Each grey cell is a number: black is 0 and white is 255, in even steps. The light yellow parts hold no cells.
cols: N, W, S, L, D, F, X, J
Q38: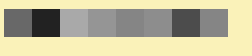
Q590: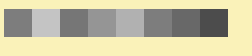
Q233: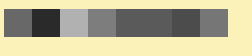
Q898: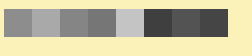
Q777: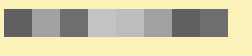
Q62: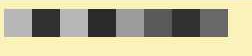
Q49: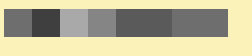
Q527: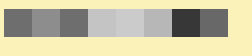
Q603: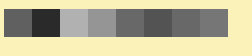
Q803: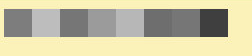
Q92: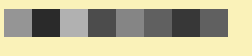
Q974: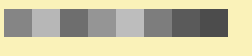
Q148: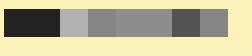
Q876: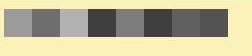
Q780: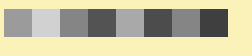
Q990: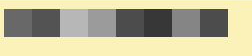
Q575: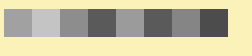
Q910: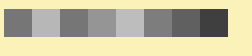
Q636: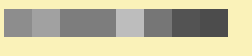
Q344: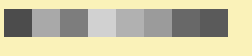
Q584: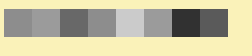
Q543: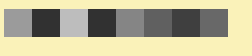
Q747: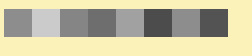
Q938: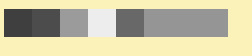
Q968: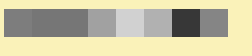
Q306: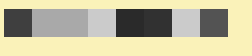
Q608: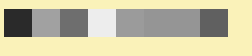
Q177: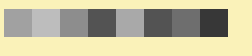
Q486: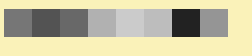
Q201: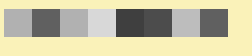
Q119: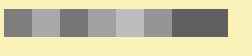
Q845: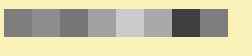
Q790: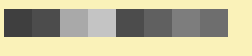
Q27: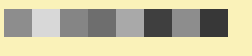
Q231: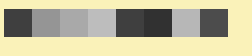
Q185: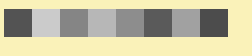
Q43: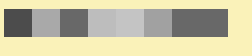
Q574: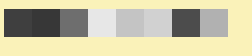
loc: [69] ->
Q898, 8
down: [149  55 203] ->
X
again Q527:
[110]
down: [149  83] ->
F
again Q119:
[96]

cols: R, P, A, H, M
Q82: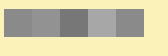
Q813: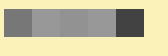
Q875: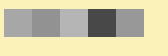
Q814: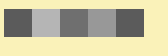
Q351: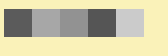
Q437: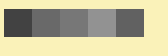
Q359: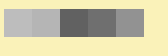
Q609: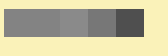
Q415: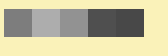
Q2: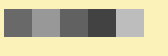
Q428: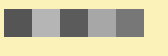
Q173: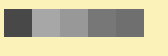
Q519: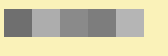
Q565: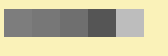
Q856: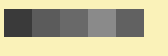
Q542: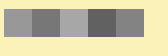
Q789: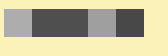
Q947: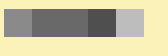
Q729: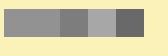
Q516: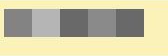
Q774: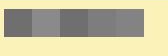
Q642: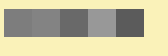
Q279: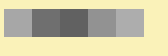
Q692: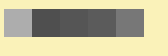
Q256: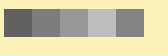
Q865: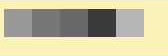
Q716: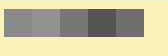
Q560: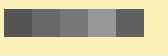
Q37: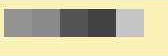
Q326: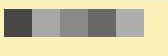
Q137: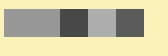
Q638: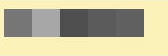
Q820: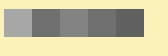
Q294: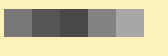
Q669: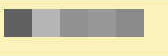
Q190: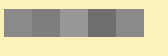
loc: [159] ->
Q789, 4
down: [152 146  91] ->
H
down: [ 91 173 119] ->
M
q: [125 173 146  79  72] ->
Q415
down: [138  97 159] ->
H

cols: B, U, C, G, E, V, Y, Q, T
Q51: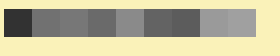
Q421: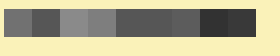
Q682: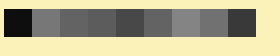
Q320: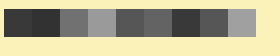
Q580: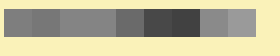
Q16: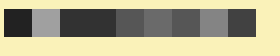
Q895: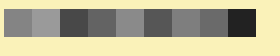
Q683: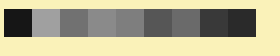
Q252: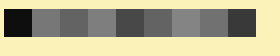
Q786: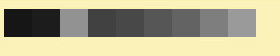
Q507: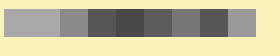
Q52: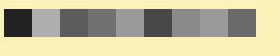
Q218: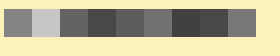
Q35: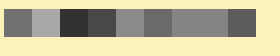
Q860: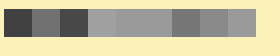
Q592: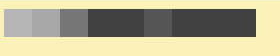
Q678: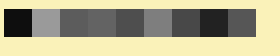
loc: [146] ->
Q786, 3
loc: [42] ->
Q683, 9
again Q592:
[65]
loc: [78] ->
Q678, 5

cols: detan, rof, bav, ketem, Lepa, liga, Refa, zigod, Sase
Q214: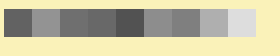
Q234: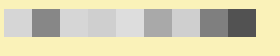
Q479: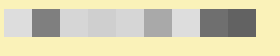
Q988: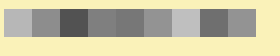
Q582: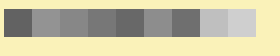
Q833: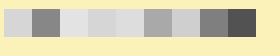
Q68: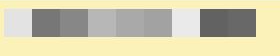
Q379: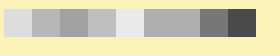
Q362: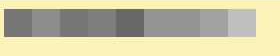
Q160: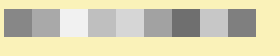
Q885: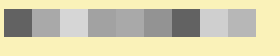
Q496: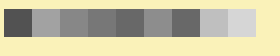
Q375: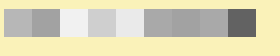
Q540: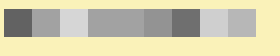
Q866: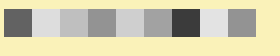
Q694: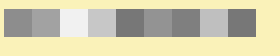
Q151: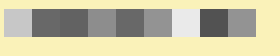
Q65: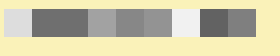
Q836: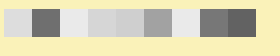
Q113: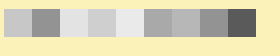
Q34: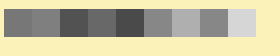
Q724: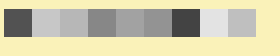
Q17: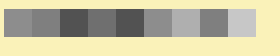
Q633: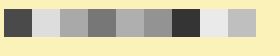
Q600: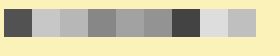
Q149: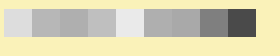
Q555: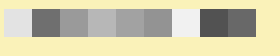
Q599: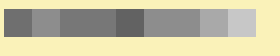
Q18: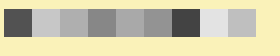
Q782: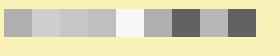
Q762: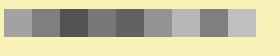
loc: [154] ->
Q555, 3
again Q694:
[119]
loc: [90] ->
Q113, 9

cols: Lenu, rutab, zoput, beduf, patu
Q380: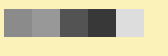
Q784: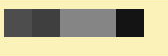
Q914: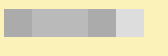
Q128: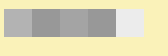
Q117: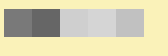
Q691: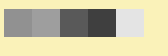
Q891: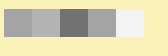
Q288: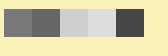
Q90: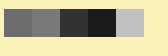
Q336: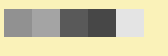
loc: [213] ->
Q117, 4
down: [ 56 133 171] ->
beduf
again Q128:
[152]
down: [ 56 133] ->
beduf
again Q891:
[164]

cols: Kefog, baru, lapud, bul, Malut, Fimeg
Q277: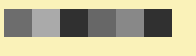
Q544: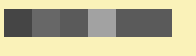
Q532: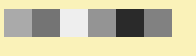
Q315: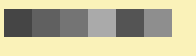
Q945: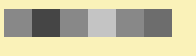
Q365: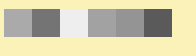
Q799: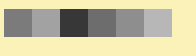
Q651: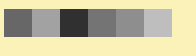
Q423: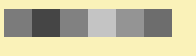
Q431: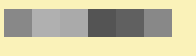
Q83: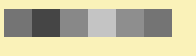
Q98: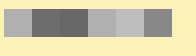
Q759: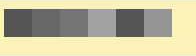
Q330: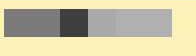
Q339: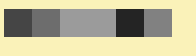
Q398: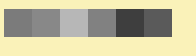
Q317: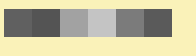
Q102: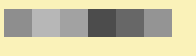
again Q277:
[48]
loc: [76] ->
Q102, 4
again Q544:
[90]
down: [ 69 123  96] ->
Kefog
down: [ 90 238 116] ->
lapud
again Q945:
[136]
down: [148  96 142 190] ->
Malut

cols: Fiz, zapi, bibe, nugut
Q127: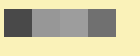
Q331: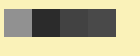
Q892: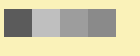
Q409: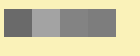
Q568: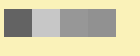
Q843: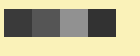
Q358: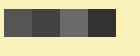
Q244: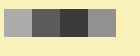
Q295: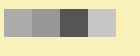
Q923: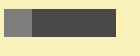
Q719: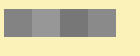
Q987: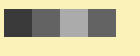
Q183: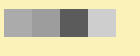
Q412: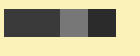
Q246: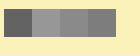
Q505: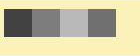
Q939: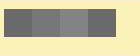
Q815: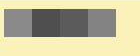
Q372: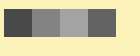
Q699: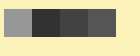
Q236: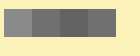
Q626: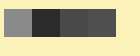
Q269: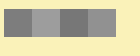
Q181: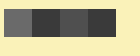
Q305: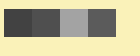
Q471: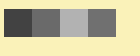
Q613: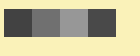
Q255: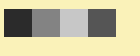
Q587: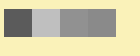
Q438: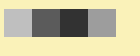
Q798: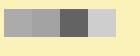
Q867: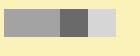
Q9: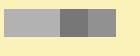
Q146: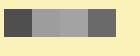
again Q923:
[73]
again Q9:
[178]

